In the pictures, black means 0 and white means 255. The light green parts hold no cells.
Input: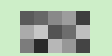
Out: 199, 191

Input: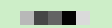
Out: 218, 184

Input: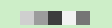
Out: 242, 207

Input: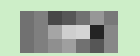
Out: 212, 206

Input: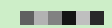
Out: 191, 178

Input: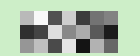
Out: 248, 228

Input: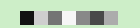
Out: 246, 206

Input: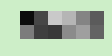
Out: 201, 181

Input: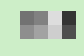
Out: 221, 206

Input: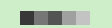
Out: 195, 160
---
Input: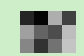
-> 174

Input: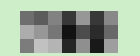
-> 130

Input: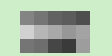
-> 98

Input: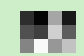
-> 166

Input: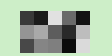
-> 225

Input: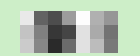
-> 77

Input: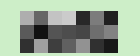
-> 195

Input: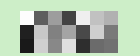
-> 157
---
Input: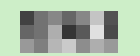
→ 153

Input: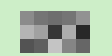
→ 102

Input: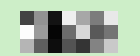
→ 201

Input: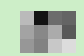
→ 220

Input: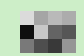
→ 149

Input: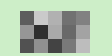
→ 189
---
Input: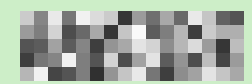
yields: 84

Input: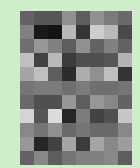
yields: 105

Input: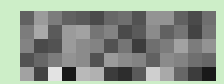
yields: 111

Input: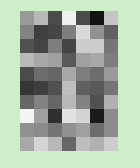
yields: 197

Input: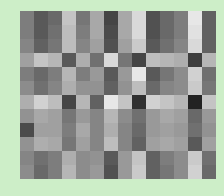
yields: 97

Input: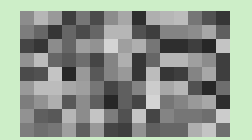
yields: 54

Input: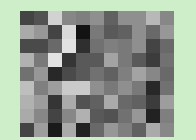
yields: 135

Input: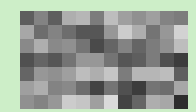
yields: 124
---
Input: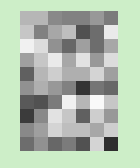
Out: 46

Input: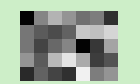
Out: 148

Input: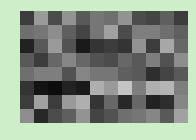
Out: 161

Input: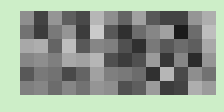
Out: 155

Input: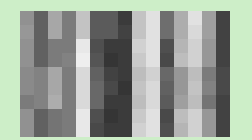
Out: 66
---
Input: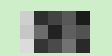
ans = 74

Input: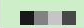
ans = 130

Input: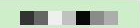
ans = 9

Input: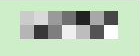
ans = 189

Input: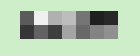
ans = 104

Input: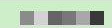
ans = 120
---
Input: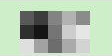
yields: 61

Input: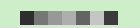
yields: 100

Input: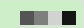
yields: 127

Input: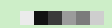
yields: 123

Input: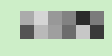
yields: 84

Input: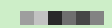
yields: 111

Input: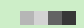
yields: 182
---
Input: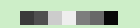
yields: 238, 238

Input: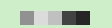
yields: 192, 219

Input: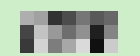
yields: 110, 218

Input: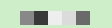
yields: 238, 238

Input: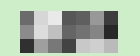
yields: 101, 233

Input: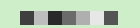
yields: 107, 231
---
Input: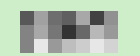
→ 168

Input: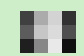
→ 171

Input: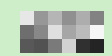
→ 144

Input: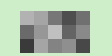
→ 119

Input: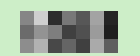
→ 87

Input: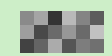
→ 185

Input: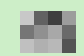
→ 98

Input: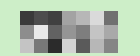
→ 183
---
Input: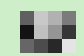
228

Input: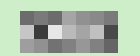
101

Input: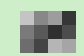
165

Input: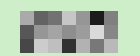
185

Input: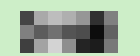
120

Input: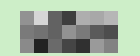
130

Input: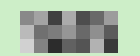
58

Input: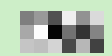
65

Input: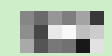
226

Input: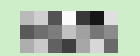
105
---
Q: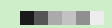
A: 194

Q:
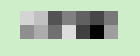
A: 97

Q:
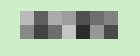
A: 80

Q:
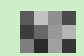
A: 194

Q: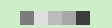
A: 188

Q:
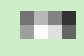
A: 184
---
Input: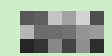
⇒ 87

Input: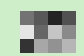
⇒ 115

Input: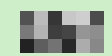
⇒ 82

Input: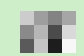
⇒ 204

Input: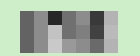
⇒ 99

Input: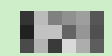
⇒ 52

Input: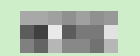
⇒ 168
